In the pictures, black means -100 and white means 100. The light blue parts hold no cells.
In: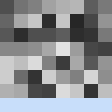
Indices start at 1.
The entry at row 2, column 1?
-21
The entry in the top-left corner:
-38
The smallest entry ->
-70
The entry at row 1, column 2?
-10
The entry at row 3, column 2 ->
-65
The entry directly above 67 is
-32
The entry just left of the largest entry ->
32
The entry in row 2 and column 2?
32
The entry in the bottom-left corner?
38
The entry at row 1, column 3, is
0
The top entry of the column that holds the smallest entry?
43
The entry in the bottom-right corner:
49
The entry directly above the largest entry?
-27
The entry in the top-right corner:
-5

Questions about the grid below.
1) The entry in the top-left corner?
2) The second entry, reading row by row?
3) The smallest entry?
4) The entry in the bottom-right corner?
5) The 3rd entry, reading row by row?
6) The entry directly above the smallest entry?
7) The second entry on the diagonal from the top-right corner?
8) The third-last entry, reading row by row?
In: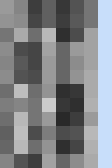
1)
21
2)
4
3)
-68
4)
33
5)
-52
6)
-57
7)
-30
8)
-20

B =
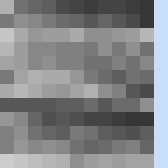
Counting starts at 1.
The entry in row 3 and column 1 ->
55
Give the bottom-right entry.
28
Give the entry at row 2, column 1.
-5
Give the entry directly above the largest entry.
0
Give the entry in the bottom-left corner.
60
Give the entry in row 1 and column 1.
38
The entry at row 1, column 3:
-21
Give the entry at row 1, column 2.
-11
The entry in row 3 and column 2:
33

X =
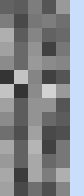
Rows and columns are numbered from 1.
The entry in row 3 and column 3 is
4
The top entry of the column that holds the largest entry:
-33
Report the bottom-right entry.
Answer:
4
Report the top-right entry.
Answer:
20
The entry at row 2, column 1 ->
-2
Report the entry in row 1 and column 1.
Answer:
-23
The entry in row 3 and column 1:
37
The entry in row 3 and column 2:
-28
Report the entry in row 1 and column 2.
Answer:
-28
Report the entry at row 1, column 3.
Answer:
-2
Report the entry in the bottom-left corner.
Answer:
26
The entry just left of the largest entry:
9
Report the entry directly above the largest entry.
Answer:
-49

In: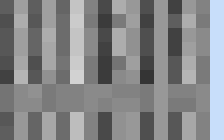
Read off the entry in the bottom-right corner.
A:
2
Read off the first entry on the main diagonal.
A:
-26
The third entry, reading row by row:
-26
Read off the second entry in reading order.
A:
25
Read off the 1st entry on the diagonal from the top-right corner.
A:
2
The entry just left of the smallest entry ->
14
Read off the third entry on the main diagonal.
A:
-21
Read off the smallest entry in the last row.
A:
-43
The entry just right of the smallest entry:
19
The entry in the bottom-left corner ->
-26
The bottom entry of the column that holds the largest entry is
48
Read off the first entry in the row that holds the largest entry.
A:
-49
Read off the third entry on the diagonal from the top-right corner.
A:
-49
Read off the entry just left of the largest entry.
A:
-15
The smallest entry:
-59
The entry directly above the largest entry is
59
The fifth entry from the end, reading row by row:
-38
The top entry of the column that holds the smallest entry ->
-38
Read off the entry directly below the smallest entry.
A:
-4
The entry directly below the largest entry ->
2

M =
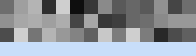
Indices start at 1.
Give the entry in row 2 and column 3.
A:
36
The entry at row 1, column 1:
-14
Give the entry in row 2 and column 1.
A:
14
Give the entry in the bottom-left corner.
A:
-40
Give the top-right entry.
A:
-14
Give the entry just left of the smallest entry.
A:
62
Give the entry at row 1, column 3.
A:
41
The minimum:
-89

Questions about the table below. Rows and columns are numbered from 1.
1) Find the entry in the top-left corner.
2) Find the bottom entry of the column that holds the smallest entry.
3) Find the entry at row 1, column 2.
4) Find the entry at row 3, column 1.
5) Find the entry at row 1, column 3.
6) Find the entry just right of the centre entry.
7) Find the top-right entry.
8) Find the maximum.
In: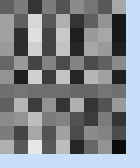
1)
-25
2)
-91
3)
-3
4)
26
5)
-59
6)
-70
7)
31
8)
81

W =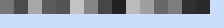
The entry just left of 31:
-40
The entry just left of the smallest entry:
-45

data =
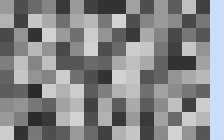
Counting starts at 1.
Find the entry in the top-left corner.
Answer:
21
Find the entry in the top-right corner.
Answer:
-49
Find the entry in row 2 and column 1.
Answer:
39
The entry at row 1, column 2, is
-38
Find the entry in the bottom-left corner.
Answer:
60
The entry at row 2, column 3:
55
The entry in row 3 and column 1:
-43
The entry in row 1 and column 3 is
-17
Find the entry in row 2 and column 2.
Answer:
-49
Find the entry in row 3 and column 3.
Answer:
-60
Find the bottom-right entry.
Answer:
-33
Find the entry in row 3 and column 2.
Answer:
15

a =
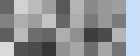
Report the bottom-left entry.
70
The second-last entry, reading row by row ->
30
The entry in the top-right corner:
24
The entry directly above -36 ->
47
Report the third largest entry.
53
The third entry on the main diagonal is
-14
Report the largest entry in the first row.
64
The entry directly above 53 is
24
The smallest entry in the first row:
-31
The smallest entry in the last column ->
-9
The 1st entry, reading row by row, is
-20

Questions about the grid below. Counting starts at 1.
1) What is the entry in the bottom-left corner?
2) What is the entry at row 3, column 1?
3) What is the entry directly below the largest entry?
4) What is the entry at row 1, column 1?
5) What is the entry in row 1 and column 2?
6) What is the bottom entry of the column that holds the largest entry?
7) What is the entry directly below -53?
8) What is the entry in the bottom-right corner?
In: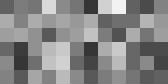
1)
2
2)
24
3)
-13
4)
-24
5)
-3
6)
14
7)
-58
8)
-24

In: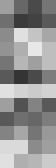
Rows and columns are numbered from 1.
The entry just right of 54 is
31
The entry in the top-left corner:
25
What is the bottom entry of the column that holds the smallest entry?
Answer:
37
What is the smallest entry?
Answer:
-59
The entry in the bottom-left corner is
76
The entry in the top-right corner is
-8
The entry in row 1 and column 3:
-42
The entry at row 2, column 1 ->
-13
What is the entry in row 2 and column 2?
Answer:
-54
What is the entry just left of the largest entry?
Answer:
37
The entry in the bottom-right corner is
59
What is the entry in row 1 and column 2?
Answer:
-19
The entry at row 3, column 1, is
9
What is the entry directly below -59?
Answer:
65
